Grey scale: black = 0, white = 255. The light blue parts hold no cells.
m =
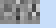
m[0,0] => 143
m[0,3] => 123
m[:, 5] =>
[99, 143, 148, 177, 165, 155]
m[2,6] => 135
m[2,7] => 156
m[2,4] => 73
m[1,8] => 66
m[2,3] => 156
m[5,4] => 116
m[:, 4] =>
[197, 128, 73, 100, 52, 116]
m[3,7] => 93
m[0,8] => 118
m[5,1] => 136
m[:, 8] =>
[118, 66, 72, 209, 153, 140]
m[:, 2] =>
[134, 119, 103, 164, 125, 140]
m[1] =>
[152, 101, 119, 151, 128, 143, 138, 182, 66, 198]
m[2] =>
[133, 102, 103, 156, 73, 148, 135, 156, 72, 190]
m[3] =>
[126, 169, 164, 130, 100, 177, 151, 93, 209, 82]
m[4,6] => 141

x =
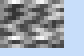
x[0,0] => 122
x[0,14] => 121
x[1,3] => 54
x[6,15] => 151
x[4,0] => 139
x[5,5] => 143
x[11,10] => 161
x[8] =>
[77, 72, 68, 130, 177, 175, 131, 89, 87, 135, 197, 212, 205, 156, 123, 139]
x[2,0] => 136
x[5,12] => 111
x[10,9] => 66
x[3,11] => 77
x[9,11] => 209
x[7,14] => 181
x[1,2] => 106
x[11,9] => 123
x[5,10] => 138
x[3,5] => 68
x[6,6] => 80
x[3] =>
[140, 149, 108, 54, 54, 68, 126, 168, 161, 116, 76, 77, 128, 190, 217, 194]
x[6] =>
[144, 168, 205, 168, 105, 68, 80, 118, 158, 156, 107, 70, 107, 62, 118, 151]
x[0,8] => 184
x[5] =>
[89, 72, 97, 146, 171, 143, 84, 77, 65, 87, 138, 148, 111, 60, 81, 72]
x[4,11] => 161
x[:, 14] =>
[121, 218, 116, 217, 181, 81, 118, 181, 123, 126, 136, 81]
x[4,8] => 104
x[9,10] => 245
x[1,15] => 197
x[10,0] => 152
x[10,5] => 115
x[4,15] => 133
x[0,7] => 140
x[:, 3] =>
[253, 54, 50, 54, 50, 146, 168, 170, 130, 253, 60, 195]

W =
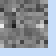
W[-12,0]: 117
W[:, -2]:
[151, 116, 81, 148, 126, 178, 211, 153, 132, 105, 160, 161]
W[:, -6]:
[86, 130, 97, 135, 112, 139, 110, 96, 96, 122, 136, 124]
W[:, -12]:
[117, 103, 57, 154, 135, 165, 236, 149, 131, 120, 154, 184]
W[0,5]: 122
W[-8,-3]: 128
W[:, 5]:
[122, 85, 123, 126, 137, 94, 157, 128, 130, 129, 68, 133]
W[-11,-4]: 128
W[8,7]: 92
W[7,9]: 122
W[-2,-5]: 138
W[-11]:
[103, 118, 127, 141, 135, 85, 130, 125, 128, 78, 116, 92]
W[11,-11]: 119
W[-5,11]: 137
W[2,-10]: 125
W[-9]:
[154, 89, 93, 70, 152, 126, 135, 149, 143, 149, 148, 88]
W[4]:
[135, 121, 101, 100, 130, 137, 112, 114, 129, 128, 126, 136]
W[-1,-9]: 82
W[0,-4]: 115
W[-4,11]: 156
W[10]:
[154, 108, 147, 121, 150, 68, 136, 138, 129, 87, 160, 68]

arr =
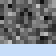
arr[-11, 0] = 128
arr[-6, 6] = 114
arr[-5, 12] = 76
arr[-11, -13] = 113
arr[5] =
[159, 106, 141, 92, 64, 50, 114, 74, 139, 123, 111, 74, 121, 75]
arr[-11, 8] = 99
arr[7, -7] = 141
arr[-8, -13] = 126
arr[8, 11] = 187
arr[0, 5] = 113
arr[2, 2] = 117
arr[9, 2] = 60
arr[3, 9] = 148
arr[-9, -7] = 99
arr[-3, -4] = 159
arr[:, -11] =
[67, 73, 73, 153, 100, 92, 100, 85, 125, 92, 83]
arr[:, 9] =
[74, 193, 116, 148, 119, 123, 122, 57, 58, 103, 61]
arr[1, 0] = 57
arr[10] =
[119, 145, 188, 83, 109, 128, 79, 103, 120, 61, 49, 67, 125, 69]
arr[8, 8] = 80
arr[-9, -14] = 74
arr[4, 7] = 52
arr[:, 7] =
[154, 75, 99, 16, 52, 74, 77, 141, 81, 139, 103]
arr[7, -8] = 106
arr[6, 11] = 133
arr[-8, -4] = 83
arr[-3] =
[95, 80, 84, 125, 54, 108, 113, 81, 80, 58, 159, 187, 112, 76]

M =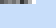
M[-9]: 88
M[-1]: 254
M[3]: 113
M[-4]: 53

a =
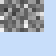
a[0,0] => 217
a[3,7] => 138
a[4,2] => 98
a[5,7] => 102
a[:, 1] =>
[125, 97, 55, 180, 139, 97, 97, 125]
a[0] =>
[217, 125, 98, 161, 126, 81, 98, 156, 152, 79, 165]
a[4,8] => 163
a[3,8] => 152
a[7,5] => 81
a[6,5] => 130
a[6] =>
[168, 97, 126, 107, 154, 130, 244, 129, 98, 150, 104]
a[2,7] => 165
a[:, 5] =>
[81, 100, 149, 139, 91, 100, 130, 81]
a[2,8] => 77
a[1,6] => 220
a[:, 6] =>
[98, 220, 98, 98, 98, 220, 244, 98]
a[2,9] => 107
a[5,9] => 136
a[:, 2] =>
[98, 117, 173, 126, 98, 117, 126, 98]
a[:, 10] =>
[165, 120, 120, 226, 181, 135, 104, 181]
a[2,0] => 95
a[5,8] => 120

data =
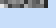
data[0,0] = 120
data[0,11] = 44
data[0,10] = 159
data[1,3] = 109
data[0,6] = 52
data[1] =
[231, 172, 65, 109, 102, 63, 174, 133, 104, 113, 117, 40]

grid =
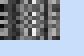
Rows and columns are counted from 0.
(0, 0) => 164
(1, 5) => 136
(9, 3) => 30
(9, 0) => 27
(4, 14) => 86
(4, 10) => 153
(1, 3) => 41
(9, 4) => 77
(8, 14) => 112
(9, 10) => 142
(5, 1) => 157
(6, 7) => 135
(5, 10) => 92
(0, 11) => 54
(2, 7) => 123
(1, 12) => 128
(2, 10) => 146
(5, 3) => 71
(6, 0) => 13
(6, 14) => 120
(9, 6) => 112
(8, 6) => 166
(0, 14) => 113
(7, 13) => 176
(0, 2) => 67
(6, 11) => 56
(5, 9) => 113
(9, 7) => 120
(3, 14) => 110
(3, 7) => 57
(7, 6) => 175
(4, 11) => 46
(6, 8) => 91
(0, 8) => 234
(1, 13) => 72
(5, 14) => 112
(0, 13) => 176
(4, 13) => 77
